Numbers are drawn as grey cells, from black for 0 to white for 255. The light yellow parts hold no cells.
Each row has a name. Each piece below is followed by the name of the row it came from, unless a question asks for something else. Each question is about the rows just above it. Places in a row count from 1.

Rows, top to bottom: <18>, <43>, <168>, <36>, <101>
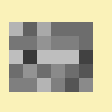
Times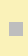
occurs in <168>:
4
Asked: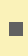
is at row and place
<18>, 2
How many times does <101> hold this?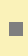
3
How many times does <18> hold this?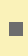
3
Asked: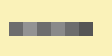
<36>

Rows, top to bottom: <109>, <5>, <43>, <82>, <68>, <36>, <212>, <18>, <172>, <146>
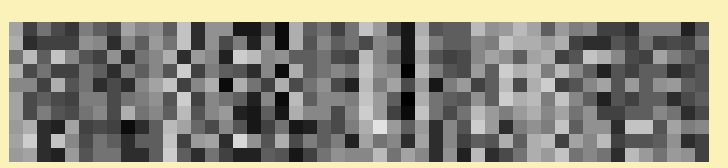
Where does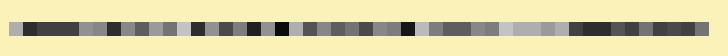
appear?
<5>
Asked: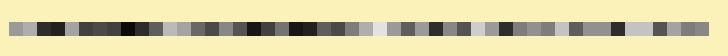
<18>
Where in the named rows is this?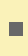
<18>, 14
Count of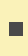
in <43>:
4
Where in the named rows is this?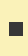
<109>, 5

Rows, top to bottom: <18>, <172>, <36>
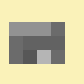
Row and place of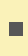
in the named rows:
<36>, 2
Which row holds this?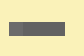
<172>
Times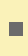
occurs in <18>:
1
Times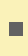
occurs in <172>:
3

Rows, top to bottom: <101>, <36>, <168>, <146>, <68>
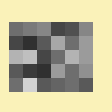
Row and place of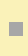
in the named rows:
<36>, 4
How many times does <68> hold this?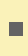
1
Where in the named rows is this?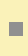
<146>, 6
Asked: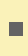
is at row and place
<68>, 4
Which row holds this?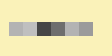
<168>

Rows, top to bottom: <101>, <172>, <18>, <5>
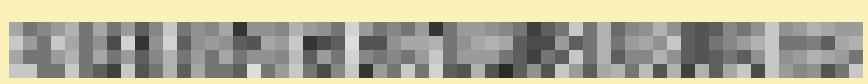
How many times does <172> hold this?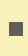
7
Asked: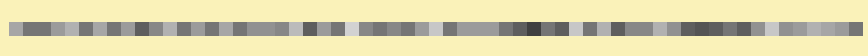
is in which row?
<18>
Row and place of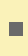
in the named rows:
<101>, 44
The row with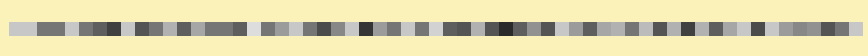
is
<5>
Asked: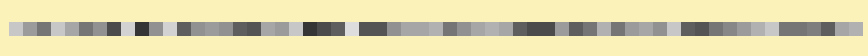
<172>
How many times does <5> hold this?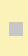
11
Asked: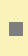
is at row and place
<172>, 58

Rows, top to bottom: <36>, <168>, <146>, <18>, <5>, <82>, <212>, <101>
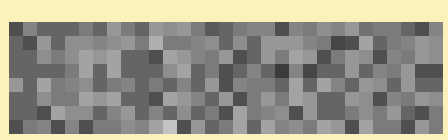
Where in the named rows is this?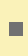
<36>, 26
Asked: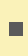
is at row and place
<36>, 15

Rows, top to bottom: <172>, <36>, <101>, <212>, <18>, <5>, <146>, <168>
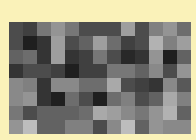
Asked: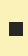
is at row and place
<101>, 9
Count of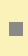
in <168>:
3
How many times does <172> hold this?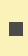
5
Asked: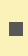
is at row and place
<18>, 13

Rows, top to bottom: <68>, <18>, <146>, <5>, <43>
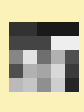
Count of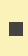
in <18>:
3
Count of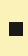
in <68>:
3
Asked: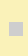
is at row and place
<43>, 4
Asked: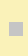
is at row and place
<43>, 2
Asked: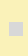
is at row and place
<5>, 4

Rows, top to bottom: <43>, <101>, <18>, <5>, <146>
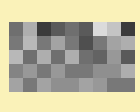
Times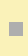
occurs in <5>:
1
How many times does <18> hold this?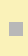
1
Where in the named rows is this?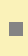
<5>, 1
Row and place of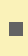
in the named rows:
<18>, 7

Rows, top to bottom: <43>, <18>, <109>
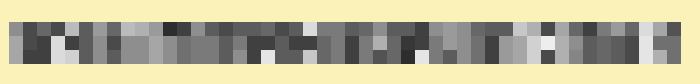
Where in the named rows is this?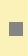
<109>, 41
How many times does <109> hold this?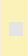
3
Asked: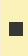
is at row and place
<18>, 29
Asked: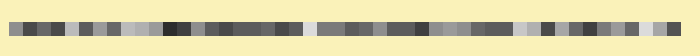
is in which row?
<43>
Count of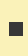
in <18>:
1
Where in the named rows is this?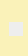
<18>, 39
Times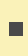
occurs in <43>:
5

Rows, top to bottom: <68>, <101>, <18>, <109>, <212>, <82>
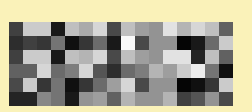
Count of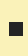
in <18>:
1
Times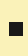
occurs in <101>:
2
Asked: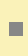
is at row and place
<82>, 3
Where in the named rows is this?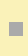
<68>, 6
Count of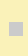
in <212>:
2

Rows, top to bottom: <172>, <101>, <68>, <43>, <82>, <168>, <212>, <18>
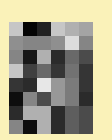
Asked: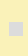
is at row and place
<101>, 5
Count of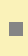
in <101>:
3
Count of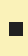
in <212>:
0
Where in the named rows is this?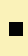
<172>, 2
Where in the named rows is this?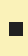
<172>, 3
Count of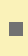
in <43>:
1
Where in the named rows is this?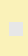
<82>, 3

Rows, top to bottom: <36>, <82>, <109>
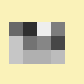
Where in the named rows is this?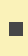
<82>, 4
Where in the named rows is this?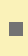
<82>, 2
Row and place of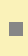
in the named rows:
<82>, 3
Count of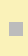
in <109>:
1
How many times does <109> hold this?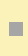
0
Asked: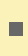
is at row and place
<36>, 1
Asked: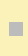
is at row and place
<109>, 4

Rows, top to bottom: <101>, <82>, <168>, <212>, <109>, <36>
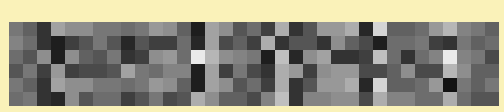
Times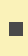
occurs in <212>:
7
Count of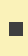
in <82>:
5

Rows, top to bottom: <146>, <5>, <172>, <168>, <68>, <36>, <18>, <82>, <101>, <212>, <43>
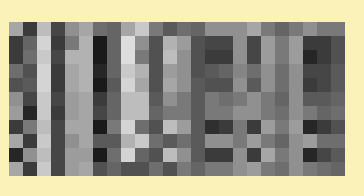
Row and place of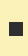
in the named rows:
<82>, 15
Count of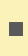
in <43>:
0
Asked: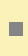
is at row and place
<168>, 17

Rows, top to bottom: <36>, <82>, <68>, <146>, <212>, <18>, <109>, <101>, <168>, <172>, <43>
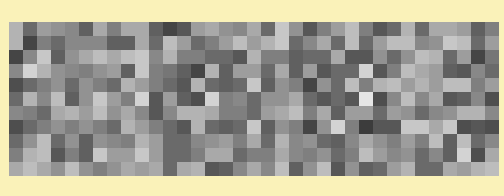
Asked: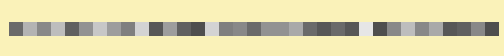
<18>
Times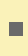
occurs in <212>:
7

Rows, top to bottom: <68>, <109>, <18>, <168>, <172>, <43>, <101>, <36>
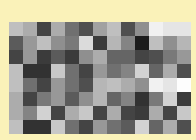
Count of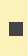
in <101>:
4
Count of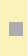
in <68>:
2
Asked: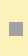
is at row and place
<68>, 7

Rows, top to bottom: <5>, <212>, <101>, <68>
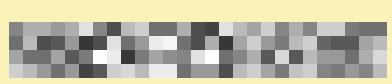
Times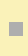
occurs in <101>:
2
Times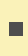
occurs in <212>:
3
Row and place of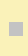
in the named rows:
<68>, 21
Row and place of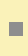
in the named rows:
<101>, 12
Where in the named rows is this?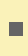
<212>, 23

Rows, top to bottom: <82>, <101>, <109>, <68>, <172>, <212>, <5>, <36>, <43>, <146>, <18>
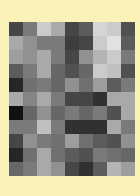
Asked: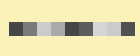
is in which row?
<82>
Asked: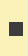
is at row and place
<101>, 5
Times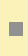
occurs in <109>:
2
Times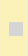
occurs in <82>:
1
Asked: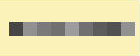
<43>
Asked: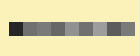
<172>
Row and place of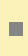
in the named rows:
<212>, 2

